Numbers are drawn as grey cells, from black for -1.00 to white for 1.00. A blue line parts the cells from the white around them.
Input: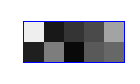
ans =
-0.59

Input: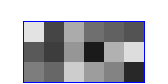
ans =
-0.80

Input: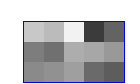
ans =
0.36

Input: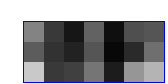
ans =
-0.94

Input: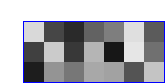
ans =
-0.82

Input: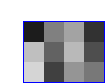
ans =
-0.23

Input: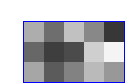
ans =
-0.41

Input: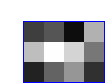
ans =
0.99

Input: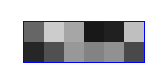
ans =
-0.81
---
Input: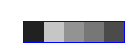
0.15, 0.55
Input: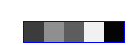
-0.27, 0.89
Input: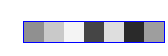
-0.46, 0.91
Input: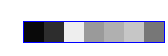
0.21, 0.87
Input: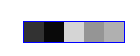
0.67, 0.67
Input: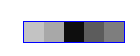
-0.89, 0.53
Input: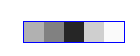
-0.70, 0.96
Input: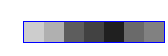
-0.48, 0.61
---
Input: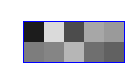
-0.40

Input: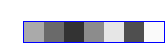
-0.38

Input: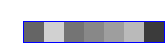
-0.21

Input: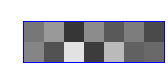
-0.53

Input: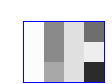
-0.14

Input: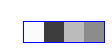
0.10
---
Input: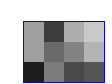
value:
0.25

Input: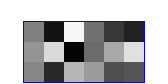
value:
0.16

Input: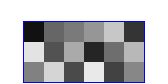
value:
0.78

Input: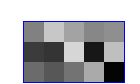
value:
-0.54

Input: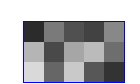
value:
0.42

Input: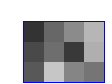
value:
-0.43

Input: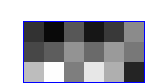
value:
-0.44
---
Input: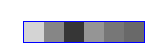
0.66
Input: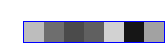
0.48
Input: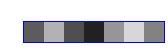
-0.28
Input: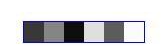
-0.56
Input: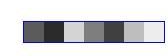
-0.29
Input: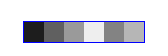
-0.77
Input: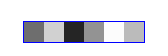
-0.14
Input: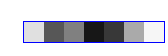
0.76
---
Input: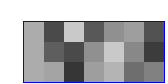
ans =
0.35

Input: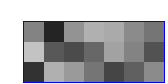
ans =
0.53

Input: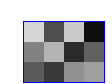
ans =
0.02

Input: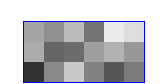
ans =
0.34

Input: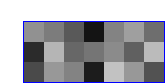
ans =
-0.66

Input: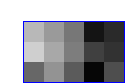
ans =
0.62

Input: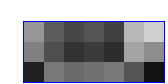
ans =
0.00

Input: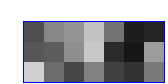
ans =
-0.32

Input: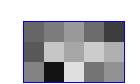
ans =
-0.31

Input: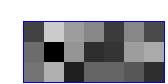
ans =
-0.15
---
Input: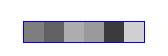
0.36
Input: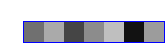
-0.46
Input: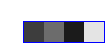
-0.79
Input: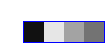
0.28
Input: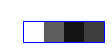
-0.84
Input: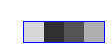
-0.34
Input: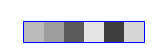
-0.29
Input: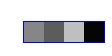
0.50
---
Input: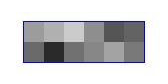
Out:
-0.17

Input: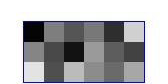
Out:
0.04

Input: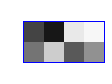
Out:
-0.09

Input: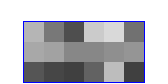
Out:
0.32

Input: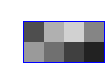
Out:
0.21

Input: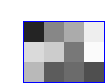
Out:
0.71

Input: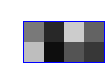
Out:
0.49
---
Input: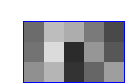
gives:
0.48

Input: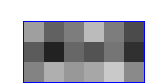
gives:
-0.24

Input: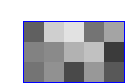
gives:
0.62

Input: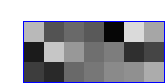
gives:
-0.35

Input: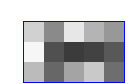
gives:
0.08

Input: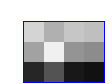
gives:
0.38

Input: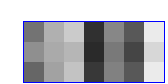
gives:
0.38
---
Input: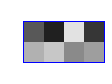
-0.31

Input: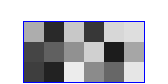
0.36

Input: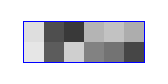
0.74

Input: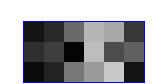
-0.85

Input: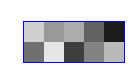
0.62

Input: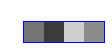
-0.08

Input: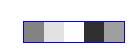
0.03
